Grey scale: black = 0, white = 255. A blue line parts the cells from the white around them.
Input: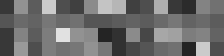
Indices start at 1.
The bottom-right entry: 78
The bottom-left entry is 56
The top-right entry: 113
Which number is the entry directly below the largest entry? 113
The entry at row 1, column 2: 146
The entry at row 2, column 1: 85
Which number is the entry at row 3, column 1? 56
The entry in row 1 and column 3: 92
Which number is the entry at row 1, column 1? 56
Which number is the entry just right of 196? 182
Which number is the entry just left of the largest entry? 125
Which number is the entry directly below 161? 113

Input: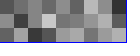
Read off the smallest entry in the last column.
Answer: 50
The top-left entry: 85
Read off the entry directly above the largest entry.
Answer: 105
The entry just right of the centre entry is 125
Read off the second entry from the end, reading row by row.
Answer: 155
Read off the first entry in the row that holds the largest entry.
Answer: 141
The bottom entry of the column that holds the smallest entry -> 177
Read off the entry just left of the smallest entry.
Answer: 141

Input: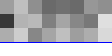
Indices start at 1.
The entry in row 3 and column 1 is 173
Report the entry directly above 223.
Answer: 143
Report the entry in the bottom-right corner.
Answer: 217
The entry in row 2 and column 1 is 56
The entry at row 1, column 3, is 143
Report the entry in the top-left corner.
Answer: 158
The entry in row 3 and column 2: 205

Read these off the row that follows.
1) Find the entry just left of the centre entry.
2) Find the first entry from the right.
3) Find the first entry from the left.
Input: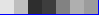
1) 46
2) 156
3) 228

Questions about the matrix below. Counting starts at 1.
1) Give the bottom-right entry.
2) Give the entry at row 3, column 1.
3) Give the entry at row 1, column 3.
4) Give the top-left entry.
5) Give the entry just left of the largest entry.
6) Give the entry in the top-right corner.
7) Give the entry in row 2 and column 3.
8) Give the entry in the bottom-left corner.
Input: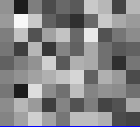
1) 68
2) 126
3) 126
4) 146
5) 154
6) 183
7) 201
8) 132

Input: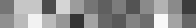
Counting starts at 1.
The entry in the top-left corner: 117
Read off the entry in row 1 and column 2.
198
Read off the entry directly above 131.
83
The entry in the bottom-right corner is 103
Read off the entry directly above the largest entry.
179
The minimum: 52
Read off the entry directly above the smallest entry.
156

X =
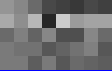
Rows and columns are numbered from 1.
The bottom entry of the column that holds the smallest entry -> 122
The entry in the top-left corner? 149
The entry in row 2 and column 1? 169
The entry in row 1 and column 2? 135
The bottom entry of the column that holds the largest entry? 87
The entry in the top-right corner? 64
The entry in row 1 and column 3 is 106
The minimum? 38
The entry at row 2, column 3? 183
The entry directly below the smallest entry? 135
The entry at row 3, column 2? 128
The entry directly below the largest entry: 79

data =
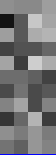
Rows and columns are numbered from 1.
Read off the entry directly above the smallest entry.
143
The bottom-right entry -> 131
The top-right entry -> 158
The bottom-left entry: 115
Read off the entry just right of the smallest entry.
88
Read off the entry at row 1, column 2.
137
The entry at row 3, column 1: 158
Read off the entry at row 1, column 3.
137
